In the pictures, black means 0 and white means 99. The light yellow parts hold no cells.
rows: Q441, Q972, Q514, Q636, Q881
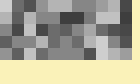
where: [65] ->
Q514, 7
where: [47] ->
Q972, 7
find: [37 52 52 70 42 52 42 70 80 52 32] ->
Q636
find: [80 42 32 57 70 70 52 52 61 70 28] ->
Q441
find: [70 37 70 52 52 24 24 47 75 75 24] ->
Q972

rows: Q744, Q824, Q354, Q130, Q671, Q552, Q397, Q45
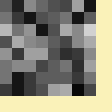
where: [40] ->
Q744, 3
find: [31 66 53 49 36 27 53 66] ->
Q130
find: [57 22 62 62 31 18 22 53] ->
Q671
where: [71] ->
Q354, 0
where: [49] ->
Q130, 3
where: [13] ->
Q744, 1

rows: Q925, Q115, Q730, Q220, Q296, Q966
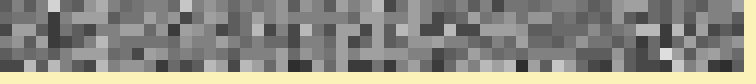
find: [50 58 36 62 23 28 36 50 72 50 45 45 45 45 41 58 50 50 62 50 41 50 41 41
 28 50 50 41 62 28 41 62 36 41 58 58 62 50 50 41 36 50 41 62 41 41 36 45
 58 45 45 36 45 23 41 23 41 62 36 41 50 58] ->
Q220
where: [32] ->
Q730, 27
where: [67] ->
Q925, 8
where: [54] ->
Q730, 49

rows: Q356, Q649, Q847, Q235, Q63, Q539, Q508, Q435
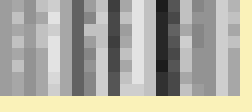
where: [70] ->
Q356, 19
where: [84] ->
Q508, 4

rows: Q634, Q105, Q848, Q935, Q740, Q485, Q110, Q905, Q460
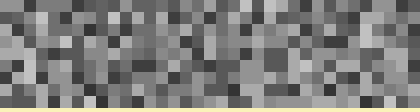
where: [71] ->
Q740, 2
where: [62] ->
Q634, 17
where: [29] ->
Q634, 30

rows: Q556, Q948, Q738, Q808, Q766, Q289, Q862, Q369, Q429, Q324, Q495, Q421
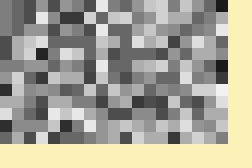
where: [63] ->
Q738, 11
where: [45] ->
Q862, 9
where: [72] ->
Q289, 12
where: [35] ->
Q369, 5

